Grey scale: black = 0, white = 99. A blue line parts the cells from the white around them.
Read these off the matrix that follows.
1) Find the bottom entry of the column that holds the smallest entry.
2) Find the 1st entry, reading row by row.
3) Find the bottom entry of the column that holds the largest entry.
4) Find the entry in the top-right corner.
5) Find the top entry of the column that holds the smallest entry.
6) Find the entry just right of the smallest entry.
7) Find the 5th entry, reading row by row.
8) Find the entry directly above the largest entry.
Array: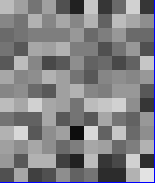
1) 38
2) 73
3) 88
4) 21
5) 13
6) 84
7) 31
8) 17

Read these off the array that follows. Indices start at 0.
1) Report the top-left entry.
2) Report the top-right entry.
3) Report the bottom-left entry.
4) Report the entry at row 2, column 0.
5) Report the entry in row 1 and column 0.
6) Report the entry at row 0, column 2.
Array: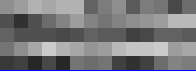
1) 55
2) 42
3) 22
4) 38
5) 31
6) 69
